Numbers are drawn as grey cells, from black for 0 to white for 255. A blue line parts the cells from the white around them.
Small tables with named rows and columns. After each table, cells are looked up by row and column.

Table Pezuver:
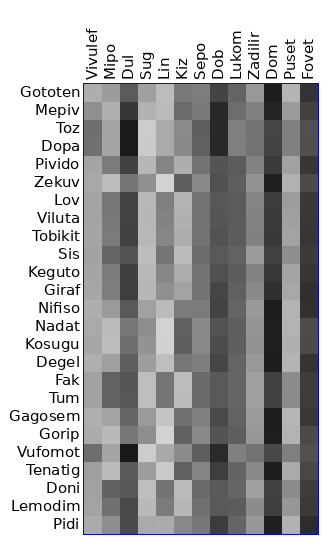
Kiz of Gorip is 97
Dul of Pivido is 66
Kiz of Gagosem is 113
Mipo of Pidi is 142
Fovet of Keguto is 54
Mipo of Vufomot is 164
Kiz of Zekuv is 95
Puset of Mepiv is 155
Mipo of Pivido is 123
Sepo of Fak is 106
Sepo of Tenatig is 132
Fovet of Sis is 59
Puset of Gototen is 180

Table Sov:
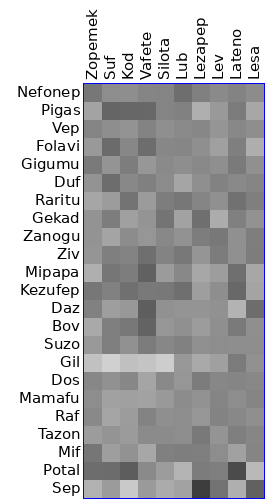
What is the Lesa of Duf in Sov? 132
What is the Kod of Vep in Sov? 147
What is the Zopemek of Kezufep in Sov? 119
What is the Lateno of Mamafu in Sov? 141
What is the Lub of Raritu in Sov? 119
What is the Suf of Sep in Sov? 155
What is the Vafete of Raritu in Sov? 155
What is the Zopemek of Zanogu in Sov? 147
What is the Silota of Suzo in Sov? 135
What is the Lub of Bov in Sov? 144
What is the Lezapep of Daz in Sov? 148
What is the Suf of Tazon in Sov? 148
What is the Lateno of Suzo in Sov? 142
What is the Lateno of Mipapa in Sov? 111
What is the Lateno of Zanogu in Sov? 144
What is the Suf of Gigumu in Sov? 148

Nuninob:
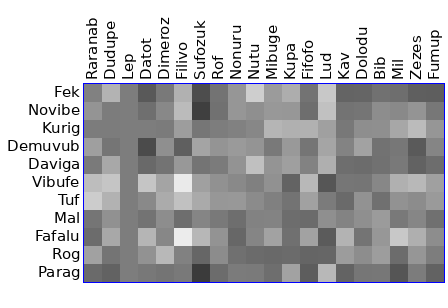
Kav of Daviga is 110
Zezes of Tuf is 140
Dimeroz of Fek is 121
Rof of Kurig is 125
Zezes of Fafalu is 175
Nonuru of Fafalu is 103
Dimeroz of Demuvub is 143
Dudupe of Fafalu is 168
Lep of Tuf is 125
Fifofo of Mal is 107
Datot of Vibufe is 197
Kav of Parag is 99
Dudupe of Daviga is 168
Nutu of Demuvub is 148
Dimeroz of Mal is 141
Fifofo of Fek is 115
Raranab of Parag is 106
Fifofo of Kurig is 177
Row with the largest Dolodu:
Demuvub

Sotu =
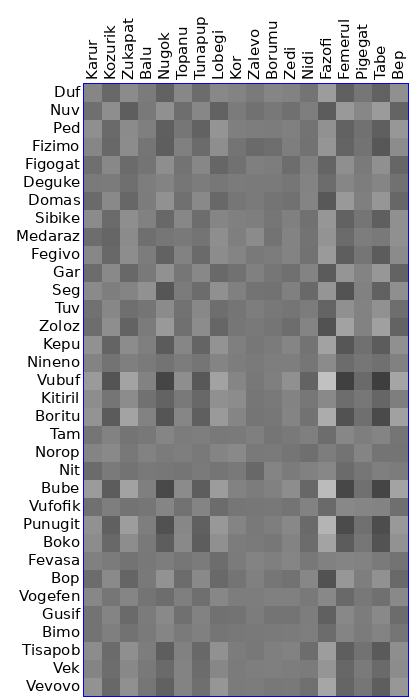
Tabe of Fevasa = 122
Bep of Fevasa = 115
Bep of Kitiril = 126
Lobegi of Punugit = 152
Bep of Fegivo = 139
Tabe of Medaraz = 121

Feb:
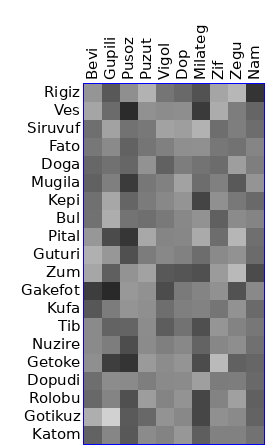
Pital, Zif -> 109
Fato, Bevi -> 119
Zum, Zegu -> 185
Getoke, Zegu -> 97
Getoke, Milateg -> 76
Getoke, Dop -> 148
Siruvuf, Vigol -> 162
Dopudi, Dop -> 139
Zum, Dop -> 85
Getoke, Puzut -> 154
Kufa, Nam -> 106
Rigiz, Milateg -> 82
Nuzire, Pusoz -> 77
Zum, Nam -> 75
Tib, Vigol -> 93
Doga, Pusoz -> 102
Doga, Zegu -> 158
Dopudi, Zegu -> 125
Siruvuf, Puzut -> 120
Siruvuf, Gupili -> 162

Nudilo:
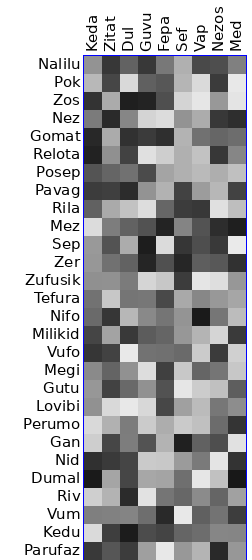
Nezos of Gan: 78
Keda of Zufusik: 144
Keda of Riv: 207
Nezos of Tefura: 152
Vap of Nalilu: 73
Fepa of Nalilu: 120
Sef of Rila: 60
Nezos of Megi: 117
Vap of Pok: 218
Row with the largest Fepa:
Parufaz

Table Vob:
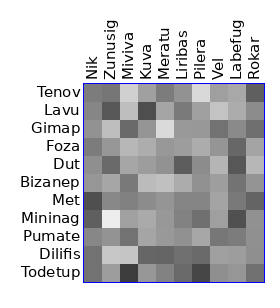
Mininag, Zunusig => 237
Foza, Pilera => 172
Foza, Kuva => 173
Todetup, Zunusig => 157
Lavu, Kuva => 78
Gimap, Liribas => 153
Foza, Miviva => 183
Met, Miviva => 129
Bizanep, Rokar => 148
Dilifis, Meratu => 101
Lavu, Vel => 195
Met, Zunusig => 136
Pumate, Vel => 119
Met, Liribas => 133
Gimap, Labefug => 138
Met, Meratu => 149
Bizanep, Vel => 158
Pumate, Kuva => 165
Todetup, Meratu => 130

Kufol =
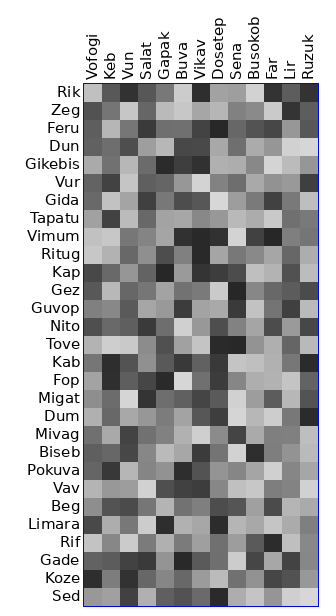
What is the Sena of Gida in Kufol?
157
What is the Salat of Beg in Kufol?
118
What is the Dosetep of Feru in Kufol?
40
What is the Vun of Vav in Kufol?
157
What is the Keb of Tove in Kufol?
206
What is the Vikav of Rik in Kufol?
46
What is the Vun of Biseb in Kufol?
71
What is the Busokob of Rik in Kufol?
210
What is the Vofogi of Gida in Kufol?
105
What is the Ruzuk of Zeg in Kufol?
93
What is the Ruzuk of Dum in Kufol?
43
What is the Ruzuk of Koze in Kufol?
152
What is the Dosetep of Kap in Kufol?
61
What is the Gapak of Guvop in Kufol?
153
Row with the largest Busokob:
Rik

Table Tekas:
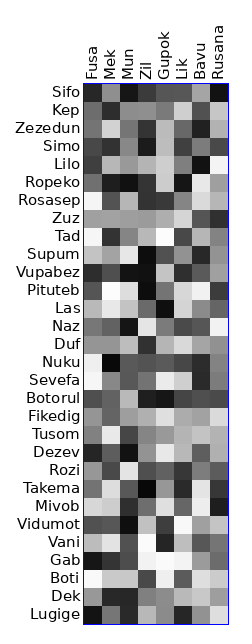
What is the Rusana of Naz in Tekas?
242
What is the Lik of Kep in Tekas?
207
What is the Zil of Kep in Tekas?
143
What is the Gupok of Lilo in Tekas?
206
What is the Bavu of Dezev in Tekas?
94
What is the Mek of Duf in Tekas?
149
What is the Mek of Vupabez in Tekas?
79
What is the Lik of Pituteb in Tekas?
215
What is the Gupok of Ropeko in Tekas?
204
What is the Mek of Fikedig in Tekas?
100
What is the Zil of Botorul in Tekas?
31
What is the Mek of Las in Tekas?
232
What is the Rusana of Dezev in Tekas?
176
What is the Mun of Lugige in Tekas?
41
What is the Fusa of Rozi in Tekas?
151

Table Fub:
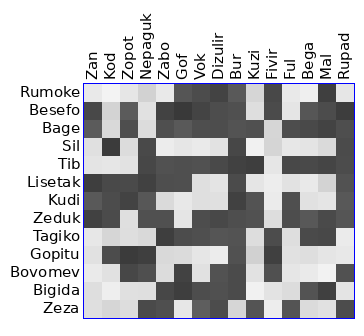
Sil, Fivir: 213
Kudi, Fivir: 235
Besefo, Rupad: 61
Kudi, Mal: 229
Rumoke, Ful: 233
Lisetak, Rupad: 82
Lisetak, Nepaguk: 65
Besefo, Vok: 68
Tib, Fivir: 230
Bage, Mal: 67
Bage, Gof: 89
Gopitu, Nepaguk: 63
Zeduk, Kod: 75
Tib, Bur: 65
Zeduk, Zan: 65
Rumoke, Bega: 239
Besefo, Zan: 72
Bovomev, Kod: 225

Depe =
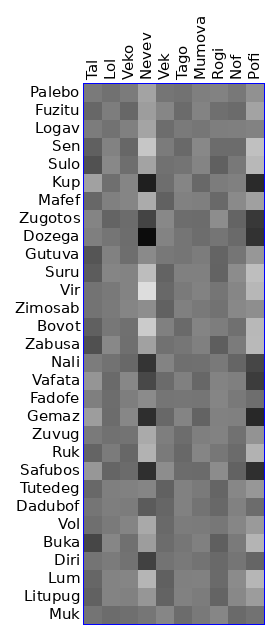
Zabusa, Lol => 136
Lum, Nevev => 181
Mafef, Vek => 97
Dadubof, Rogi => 104
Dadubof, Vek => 102
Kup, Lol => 111
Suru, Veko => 131
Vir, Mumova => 130
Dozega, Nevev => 12
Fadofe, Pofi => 110
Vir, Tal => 115
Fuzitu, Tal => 103
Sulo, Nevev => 163
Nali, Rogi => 121
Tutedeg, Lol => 127
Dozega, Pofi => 50
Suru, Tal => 92
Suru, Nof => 140
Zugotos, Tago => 109
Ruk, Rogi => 119

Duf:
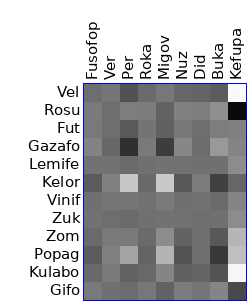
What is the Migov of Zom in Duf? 140
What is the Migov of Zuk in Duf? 114
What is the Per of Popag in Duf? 165
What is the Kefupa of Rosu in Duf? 10
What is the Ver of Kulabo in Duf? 121
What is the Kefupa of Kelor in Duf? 102
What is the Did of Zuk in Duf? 111
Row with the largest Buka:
Gazafo

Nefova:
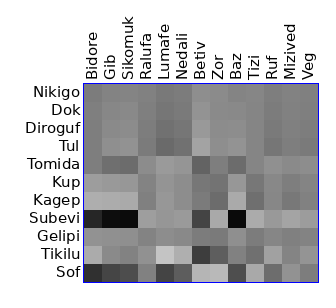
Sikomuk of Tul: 146
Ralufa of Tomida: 140
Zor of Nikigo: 139
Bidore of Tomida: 126
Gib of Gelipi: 144
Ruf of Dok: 124
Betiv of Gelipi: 124
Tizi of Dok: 133
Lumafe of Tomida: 154
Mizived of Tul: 126
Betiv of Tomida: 99
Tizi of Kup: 119
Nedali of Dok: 122

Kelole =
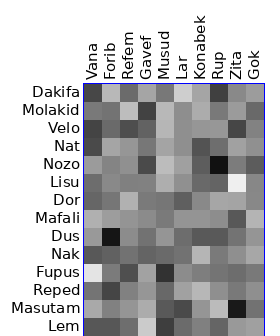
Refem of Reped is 129
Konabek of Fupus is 126
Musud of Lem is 62
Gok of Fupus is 121
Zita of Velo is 70
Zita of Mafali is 88
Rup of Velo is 151
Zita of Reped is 121

